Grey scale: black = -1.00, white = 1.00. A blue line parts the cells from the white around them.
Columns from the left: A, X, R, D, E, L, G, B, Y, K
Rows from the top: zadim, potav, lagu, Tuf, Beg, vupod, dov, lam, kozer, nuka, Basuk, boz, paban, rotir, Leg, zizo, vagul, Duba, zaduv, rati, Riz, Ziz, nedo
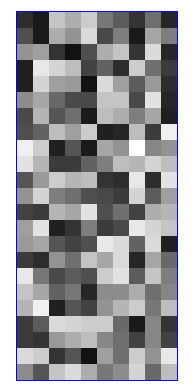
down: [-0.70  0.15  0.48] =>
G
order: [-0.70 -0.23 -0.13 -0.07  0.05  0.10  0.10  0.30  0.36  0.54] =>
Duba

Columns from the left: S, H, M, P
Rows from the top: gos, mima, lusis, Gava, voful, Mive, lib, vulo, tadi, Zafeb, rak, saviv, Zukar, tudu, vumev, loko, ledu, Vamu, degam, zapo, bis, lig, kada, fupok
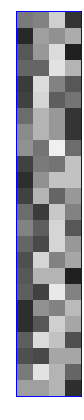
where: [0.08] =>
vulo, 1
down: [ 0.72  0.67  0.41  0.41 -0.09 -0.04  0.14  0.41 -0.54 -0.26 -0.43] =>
H
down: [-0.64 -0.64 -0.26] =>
S
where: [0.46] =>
degam, 4
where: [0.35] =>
mima, 4

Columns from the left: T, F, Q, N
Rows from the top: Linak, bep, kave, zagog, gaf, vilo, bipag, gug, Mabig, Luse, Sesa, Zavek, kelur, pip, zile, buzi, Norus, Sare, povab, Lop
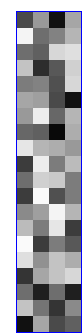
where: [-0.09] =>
povab, 2
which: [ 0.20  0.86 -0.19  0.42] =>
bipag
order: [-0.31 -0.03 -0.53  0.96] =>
zile
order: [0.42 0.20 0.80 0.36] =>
Mabig
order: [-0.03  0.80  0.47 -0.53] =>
pip
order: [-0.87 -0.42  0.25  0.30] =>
vilo

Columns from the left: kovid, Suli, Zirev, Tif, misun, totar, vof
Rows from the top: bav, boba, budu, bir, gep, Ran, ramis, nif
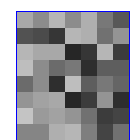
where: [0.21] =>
ramis, 2
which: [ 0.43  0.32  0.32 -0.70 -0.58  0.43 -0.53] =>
budu
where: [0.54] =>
ramis, 1
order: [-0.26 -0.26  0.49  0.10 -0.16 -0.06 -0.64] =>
bir

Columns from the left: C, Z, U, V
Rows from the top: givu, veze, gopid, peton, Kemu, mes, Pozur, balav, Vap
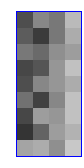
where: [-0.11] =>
mes, 1
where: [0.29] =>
Vap, 1
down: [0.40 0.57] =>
V
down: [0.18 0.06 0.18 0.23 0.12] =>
U

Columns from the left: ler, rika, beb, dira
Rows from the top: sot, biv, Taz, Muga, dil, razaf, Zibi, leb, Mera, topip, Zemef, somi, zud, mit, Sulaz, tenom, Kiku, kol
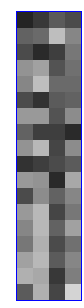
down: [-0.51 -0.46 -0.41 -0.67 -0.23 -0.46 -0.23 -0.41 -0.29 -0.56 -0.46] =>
beb
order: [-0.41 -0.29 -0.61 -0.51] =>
topip
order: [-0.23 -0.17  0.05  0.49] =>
biv
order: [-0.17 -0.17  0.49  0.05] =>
dil
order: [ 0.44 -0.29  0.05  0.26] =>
tenom
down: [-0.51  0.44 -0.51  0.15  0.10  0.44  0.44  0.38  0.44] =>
rika

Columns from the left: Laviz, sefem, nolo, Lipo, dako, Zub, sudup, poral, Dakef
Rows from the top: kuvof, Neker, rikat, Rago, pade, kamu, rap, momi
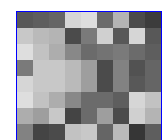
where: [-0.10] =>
rikat, 6
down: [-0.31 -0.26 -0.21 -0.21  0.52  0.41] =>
Dakef
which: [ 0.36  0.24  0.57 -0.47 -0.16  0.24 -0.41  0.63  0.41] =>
rap
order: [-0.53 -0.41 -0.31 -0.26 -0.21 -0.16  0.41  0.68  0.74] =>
kuvof
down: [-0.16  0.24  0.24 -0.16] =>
dako
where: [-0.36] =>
Rago, 8

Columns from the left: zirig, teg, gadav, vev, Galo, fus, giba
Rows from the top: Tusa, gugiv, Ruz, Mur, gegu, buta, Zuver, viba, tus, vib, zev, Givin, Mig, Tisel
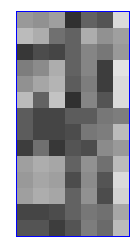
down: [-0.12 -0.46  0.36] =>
gadav
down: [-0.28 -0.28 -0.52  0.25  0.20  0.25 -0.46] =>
zirig
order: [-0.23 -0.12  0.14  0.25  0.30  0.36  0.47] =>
vib
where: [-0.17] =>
Tisel, 6

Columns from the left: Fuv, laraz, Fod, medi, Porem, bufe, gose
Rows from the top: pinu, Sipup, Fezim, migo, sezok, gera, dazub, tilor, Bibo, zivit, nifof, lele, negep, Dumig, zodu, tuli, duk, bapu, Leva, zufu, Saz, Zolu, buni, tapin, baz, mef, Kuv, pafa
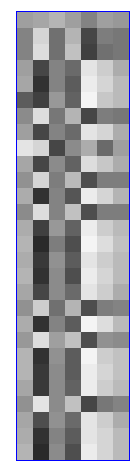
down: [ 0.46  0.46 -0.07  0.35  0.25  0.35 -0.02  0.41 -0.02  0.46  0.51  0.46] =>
gose
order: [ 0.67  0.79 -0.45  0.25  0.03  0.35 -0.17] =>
tilor
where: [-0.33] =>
lele, 4

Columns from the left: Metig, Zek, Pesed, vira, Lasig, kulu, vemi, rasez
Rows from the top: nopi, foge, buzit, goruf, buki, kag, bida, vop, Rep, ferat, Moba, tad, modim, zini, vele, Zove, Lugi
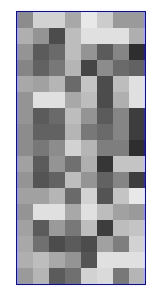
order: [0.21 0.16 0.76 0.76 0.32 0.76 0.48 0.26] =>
modim
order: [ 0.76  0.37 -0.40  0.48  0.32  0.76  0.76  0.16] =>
kag
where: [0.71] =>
Lugi, 6
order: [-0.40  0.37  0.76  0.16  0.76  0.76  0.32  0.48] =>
kag
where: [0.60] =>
nopi, 6
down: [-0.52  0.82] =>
rasez
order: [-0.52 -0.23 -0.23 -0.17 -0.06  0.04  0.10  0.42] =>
vop

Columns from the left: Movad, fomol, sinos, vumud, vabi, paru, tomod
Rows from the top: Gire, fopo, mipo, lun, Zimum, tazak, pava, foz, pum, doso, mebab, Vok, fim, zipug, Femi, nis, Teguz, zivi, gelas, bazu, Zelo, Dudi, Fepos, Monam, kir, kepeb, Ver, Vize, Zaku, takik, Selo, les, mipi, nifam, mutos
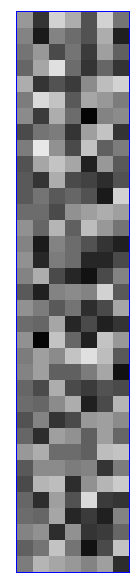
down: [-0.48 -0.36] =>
vabi
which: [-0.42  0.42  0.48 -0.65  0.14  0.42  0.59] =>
takik
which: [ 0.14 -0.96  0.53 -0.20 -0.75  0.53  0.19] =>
Zelo
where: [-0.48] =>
mebab, 5
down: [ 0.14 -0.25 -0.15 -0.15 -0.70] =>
vumud
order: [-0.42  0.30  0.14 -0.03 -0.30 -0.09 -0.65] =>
gelas
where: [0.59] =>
takik, 7

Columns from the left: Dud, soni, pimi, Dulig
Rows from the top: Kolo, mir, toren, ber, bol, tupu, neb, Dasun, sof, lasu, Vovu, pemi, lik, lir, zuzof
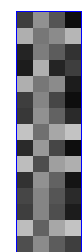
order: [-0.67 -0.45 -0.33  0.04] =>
pemi
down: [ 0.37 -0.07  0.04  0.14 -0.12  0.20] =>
soni
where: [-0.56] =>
neb, 1

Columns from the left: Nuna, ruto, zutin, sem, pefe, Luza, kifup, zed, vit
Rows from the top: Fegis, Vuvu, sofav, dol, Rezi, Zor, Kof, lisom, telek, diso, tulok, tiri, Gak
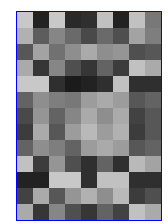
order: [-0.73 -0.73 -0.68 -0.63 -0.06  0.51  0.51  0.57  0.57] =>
Fegis
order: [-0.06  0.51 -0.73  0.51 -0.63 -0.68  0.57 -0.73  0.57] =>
Fegis
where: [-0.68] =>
Fegis, 4
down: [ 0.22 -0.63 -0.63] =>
pefe
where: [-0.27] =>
Vuvu, 2
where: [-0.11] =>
sofav, 3

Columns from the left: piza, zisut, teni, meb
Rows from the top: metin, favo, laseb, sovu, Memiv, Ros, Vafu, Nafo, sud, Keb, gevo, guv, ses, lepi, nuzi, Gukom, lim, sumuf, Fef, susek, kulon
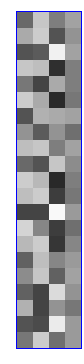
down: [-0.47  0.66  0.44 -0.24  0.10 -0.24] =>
piza
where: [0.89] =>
laseb, 3
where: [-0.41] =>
susek, 2

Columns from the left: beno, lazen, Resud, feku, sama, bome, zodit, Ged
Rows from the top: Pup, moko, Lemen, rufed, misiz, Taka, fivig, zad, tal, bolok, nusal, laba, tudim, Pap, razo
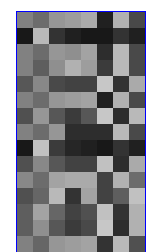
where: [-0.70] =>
tal, 4
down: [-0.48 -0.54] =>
feku
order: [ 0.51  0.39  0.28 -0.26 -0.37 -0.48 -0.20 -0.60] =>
tudim

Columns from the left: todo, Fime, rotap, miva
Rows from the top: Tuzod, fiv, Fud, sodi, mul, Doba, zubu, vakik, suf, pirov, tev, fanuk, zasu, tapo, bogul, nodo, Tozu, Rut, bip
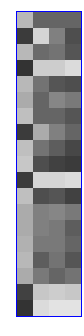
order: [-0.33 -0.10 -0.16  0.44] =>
Fud
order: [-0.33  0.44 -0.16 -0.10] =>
Fud
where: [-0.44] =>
suf, 4
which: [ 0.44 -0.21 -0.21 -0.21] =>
Tuzod
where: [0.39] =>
bogul, 1
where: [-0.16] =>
Fud, 2
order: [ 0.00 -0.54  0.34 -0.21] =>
vakik

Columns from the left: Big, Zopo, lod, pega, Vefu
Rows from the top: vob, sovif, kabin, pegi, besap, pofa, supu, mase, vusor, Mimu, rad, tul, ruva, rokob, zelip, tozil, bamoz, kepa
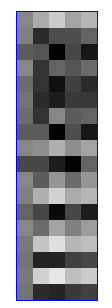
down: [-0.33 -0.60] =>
Zopo
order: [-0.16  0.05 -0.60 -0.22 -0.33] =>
pegi
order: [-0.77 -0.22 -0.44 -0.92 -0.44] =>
ruva

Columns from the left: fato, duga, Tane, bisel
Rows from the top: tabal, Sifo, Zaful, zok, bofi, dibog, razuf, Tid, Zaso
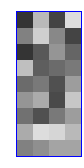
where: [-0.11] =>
razuf, 1
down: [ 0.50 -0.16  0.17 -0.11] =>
fato
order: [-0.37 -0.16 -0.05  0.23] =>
bofi
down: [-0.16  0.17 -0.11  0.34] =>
fato
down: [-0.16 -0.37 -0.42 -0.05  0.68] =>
Tane

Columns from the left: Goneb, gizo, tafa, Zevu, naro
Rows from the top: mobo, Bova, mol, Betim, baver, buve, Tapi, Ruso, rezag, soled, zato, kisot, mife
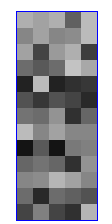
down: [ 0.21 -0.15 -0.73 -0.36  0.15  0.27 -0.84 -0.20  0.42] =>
tafa
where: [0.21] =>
mol, 3
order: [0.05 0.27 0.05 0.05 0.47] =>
Ruso
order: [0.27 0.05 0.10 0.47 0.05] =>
Bova
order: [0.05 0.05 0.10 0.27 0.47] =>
Bova
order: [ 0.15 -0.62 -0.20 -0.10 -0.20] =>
soled
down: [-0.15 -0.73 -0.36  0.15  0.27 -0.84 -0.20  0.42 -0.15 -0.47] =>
tafa

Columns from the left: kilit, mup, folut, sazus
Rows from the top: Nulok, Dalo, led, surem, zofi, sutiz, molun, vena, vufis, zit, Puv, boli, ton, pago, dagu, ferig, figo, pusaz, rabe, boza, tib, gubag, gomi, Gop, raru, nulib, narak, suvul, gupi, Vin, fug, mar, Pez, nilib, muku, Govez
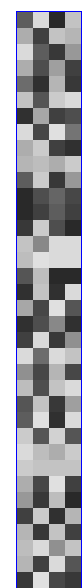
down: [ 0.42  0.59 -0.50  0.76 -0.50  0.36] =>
folut
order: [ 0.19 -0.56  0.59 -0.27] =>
Puv
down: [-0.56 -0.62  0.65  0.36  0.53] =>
folut
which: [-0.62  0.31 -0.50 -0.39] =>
molun
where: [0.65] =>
narak, 3
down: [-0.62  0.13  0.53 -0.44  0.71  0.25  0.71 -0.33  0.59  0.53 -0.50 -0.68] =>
sazus
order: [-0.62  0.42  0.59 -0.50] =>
mar

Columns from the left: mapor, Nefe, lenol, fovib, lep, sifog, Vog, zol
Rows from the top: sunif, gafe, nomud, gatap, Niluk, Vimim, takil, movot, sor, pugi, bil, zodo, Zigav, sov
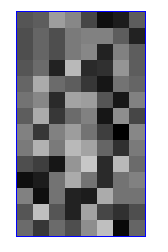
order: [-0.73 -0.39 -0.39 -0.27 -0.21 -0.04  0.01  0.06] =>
nomud
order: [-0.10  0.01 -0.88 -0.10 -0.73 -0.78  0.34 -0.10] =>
zodo

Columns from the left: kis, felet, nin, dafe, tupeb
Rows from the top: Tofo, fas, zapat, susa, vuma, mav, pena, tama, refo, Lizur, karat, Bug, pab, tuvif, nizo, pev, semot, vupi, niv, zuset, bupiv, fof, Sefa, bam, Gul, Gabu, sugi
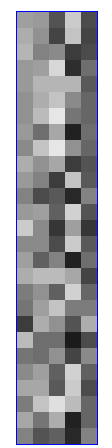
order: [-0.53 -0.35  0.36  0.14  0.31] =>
Lizur
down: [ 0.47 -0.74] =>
dafe
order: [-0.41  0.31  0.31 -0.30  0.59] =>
bam
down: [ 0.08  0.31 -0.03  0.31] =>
kis
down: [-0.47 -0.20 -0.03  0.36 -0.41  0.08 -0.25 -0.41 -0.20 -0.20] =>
tupeb
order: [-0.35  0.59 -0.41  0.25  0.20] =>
Tofo

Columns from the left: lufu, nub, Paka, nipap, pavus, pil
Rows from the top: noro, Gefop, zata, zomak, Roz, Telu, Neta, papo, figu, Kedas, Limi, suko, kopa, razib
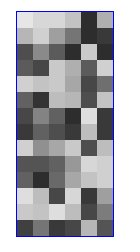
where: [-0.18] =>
Limi, 3
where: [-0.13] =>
Roz, 6
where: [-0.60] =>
Telu, 2
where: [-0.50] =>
razib, 1

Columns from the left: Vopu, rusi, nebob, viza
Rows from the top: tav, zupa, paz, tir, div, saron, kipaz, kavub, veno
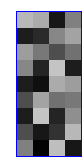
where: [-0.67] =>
zupa, 2
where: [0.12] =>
kipaz, 4
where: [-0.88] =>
div, 2
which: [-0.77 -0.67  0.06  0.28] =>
zupa
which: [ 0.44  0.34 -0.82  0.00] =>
tav
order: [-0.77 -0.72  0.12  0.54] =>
kipaz
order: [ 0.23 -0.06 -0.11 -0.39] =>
paz

